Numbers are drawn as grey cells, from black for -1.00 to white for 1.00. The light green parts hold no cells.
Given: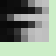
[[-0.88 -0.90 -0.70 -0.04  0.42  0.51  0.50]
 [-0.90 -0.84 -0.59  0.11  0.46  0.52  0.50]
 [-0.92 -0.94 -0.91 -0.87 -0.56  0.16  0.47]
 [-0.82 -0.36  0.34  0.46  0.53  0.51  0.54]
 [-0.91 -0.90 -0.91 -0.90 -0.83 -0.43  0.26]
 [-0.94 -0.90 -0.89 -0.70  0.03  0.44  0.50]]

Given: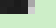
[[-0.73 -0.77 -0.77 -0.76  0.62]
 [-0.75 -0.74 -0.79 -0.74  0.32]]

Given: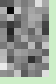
[[ 0.13  0.07  0.53 -0.29  0.03 -0.07  0.74]
 [ 0.85  0.36  0.03 -0.16  0.17 -0.02 -0.06]
 [ 0.47 -0.33  0.08  0.02 -0.62 -0.27  0.44]
 [ 0.42 -0.11  0.27  0.20  0.07  0.05 -0.22]
 [-0.06  0.19 -0.13 -0.17  0.45 -0.25  0.53]
 [ 0.13 -0.53 -0.05  0.34 -0.03  0.02  0.15]
 [ 0.10 -0.72  0.22  0.07 -0.21  0.26 -0.51]
 [-0.23 -0.55 -0.38  0.05  0.27  0.08 -0.46]
 [ 0.10  0.43 -0.18  0.01  0.34  0.32 -0.14]
 [ 0.39 -0.93  0.58  0.07  0.29  0.18  0.14]
 [-0.31 -0.26  0.18 -0.03  0.13  0.75  0.32]]

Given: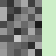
[[ 0.21 -0.13 -0.33 -0.12  0.36 -0.64]
 [ 0.15 -0.14 -0.19 -0.29 -0.65  0.36]
 [-0.36 -0.37  0.57  0.06 -0.08 -0.13]
 [ 0.19 -0.15 -0.65 -0.32  0.32 -0.29]
 [-0.43 -0.17  0.11 -0.17  0.02 -0.80]
 [ 0.35 -0.59 -0.03  0.11 -0.32  0.17]
 [ 0.35 -0.41 -0.58 -0.11  0.07 -0.47]
 [-0.31 -0.60 -0.01  0.31 -0.50  0.07]]

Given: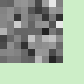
[[-0.16 -0.04 -0.05 -0.20 -0.23  0.44  0.02 -0.71 -0.41]
 [ 0.04  0.07  0.02 -0.18 -0.61  0.20  0.18 -0.40 -0.07]
 [-0.41  0.11 -0.13 -0.61  0.15  0.09  0.13  0.19 -0.17]
 [-0.48 -0.19  0.05 -0.22  0.54  0.08  0.43  0.52  0.11]
 [ 0.40 -0.01 -0.21 -0.21 -0.19 -0.20 -0.74 -0.06 -0.29]
 [ 0.06 -0.02  0.61  0.10 -0.21  0.13  0.17 -0.35  0.81]
 [ 0.06  0.14 -0.57  0.07 -0.12 -0.01 -0.58 -0.06 -0.62]
 [ 0.03  0.12 -0.03  0.09 -0.33 -0.54 -0.35  0.18  0.12]
 [-0.19 -0.22  0.14  0.17  0.04 -0.44  0.24  0.80  0.00]]

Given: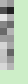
[[ 0.69  0.43]
 [ 0.51  0.20]
 [ 0.54 -0.21]
 [ 0.66  0.32]
 [ 0.22  0.19]
 [-0.18  0.41]
 [ 0.05 -0.16]
 [ 0.80  0.39]
 [-0.38 -0.74]
 [ 0.40  0.19]]
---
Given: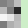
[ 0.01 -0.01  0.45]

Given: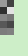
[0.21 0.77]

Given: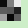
[-0.90 -0.31 -0.28]

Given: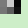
[-0.04 -0.28]

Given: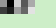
[ 0.17 -0.77]

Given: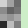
[ 0.64 -0.22  0.31]
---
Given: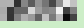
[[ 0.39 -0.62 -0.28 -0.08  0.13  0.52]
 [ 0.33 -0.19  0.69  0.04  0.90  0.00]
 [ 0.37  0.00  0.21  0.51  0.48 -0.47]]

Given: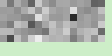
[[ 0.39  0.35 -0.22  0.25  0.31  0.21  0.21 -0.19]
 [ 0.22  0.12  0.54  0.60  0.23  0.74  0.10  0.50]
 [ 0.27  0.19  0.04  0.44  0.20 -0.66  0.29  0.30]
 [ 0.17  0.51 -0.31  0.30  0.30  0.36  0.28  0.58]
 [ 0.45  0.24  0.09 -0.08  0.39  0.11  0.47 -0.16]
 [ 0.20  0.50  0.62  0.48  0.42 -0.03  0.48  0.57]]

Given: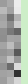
[[ 0.22  0.85]
 [ 0.46  0.83]
 [ 0.27  0.40]
 [ 0.32  0.60]
 [ 0.13 -0.21]
 [ 0.11  0.27]
 [ 0.29  0.17]
 [ 0.17 -0.30]
 [ 0.26  0.18]
 [ 0.15  0.71]
 [ 0.27 -0.61]
 [ 0.23  0.67]]

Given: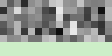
[[ 0.31  0.10  0.11 -0.04  0.62  0.12  0.04  0.01]
 [-0.63  0.71  0.29 -0.42  0.83  0.24 -0.49 -0.85]
 [ 0.21 -0.11  0.06 -0.29  0.69 -0.13 -0.52 -0.26]
 [-0.29  0.41  0.01 -0.35  0.44  0.78 -0.13 -0.60]
 [-0.39  0.41  0.43  0.00 -0.89  0.82  0.18 -0.55]
 [ 0.44  0.11 -0.08  0.46 -0.21 -0.25  0.55  0.56]]

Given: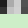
[[-0.77  0.61]
 [-0.60  0.63]]

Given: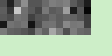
[[-0.36 -0.24 -0.33 -0.17 -0.06 -0.29 -0.77]
 [-0.26  0.56 -0.30 -0.06 -0.23 -0.79 -0.95]
 [-0.31 -0.09 -0.49 -0.30 -0.27 -0.22 -0.51]
 [-0.82 -0.15 -0.85 -0.11 -0.26 -0.07 -0.51]
 [-0.04 -0.26 -0.44 -0.23  0.00 -0.03 -0.22]]

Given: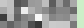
[[ 0.56 -0.34  0.21  0.49  0.22  0.32]
 [ 0.32 -0.14  0.39  0.09  0.04 -0.16]
 [-0.51 -0.23  0.13  0.42  0.12  0.39]
 [ 0.01 -0.03 -0.38  0.41  0.58 -0.04]]
